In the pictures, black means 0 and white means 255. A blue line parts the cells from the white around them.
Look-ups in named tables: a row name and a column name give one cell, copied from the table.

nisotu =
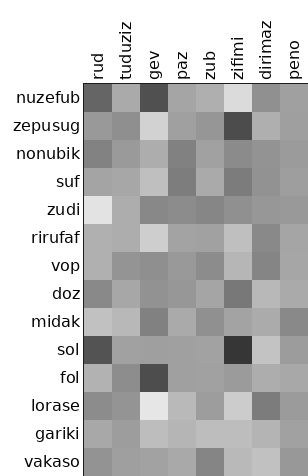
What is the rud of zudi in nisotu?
227
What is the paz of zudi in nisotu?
140
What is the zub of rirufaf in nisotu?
161
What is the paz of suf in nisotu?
125
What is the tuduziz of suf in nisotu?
167
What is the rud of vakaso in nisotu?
147
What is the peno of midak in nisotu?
137
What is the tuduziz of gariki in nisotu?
157
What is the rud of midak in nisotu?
193
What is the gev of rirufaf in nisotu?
206
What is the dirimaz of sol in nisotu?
195
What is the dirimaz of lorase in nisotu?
124
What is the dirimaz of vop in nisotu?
133
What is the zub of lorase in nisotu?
157
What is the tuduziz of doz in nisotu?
167
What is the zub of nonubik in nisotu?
161
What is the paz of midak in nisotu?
170
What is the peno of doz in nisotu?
170
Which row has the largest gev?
lorase

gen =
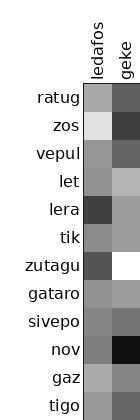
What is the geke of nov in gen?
16
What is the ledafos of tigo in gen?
152
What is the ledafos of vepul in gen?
149
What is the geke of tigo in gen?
102
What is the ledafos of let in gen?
145
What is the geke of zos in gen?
63
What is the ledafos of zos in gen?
226
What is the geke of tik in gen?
156
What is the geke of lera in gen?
156
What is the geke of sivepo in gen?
115
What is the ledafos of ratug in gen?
168
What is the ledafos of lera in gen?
64

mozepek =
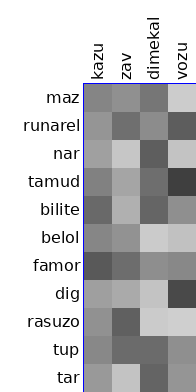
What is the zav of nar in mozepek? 198
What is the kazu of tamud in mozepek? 129
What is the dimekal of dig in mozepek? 195
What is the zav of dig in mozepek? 170
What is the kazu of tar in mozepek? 153
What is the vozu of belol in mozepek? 193
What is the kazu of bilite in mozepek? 105
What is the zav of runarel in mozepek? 111
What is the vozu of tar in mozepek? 149
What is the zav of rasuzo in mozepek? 96
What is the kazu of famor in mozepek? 89
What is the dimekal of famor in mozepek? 142
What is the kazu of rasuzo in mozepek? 145
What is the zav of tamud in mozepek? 165
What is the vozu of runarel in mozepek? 93
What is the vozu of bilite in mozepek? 143
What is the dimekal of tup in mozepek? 107
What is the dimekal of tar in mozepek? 100
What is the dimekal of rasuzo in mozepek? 203

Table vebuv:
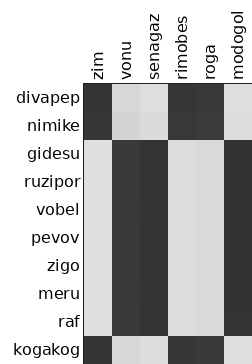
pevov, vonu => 57
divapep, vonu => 216
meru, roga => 217
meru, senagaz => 51
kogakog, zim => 53
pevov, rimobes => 221
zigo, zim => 222

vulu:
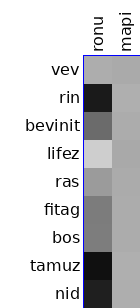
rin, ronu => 26
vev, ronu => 173
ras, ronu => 155
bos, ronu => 125
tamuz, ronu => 16
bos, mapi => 172
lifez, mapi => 169
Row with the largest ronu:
lifez

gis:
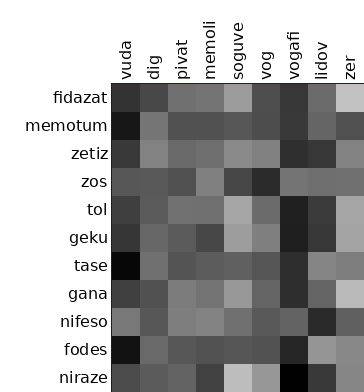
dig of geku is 103
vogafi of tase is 46
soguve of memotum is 87
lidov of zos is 110
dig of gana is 81
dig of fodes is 105
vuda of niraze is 75
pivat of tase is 84
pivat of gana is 124
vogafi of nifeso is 99
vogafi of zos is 116
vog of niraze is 151

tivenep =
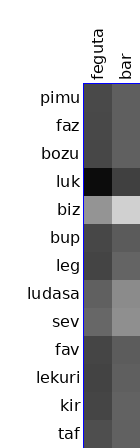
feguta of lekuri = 67
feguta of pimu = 73
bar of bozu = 96
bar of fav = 92
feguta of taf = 78
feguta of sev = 103
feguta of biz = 148
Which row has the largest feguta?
biz

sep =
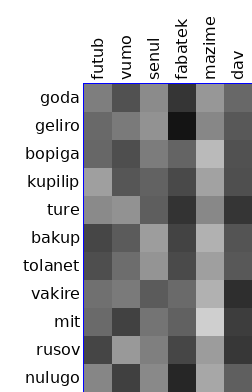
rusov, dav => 55
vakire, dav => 46
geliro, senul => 146
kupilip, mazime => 162
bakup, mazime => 177
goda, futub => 126
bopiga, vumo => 78
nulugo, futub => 134
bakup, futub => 70
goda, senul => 139
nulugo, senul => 137
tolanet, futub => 78
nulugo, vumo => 64
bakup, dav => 84
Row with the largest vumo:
rusov

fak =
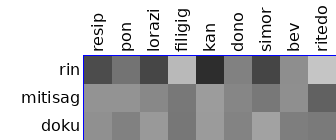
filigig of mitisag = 120
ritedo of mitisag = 97
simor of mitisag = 120
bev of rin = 142
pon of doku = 129
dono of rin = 129
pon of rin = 115

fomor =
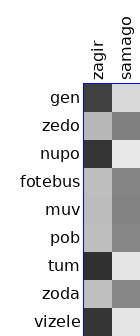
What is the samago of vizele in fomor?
228
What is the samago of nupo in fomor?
232
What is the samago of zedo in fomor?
128
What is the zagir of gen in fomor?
64
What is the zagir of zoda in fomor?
191
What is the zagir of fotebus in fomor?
190
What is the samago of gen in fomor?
217
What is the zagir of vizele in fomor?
54
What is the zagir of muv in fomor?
188
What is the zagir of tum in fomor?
49
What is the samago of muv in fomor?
131
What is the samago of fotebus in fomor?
133
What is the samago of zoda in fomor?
135
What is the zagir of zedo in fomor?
184
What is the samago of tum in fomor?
229
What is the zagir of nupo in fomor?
53
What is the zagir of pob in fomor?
190

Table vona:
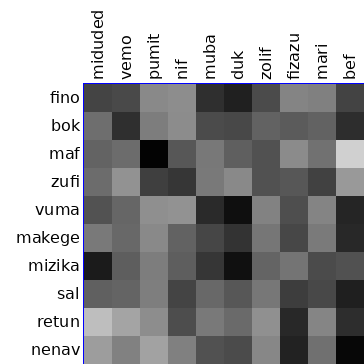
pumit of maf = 3
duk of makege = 51
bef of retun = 45
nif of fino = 141
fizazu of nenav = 34
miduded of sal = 96
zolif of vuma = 130
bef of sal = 31
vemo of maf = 108
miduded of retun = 190
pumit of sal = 126
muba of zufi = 121
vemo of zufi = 146
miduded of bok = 110
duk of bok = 72
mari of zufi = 65
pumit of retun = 141
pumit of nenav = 162
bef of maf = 208
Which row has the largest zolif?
retun

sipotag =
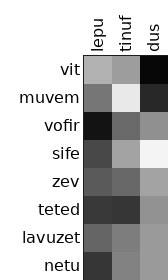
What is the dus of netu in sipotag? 154
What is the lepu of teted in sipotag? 57
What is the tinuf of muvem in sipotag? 233
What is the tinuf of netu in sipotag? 130
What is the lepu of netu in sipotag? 54
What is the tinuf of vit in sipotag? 157
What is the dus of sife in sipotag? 244
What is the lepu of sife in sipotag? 72
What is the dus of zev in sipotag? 163
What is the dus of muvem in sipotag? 40
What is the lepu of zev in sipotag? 90

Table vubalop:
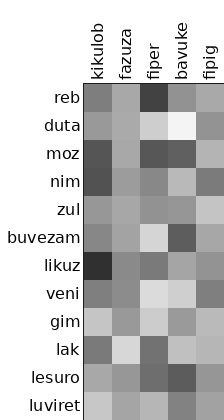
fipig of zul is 196
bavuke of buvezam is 93
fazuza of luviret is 165
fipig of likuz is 147
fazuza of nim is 156
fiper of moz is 87
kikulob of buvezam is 135
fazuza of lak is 215
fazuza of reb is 168
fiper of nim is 136
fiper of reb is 66
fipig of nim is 123
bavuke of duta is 244
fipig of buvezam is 167
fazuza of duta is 170
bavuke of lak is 192
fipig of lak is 182

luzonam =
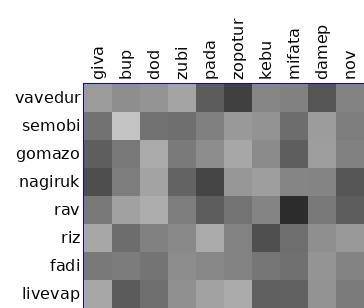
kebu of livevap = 95
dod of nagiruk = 163
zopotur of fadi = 130
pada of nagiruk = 69
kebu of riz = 79
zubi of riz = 137
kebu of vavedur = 134
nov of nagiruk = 85
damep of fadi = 148
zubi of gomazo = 122
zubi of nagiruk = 99
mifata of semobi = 109
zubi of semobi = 111
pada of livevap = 162
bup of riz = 109
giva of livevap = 167
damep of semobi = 156
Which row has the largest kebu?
nagiruk

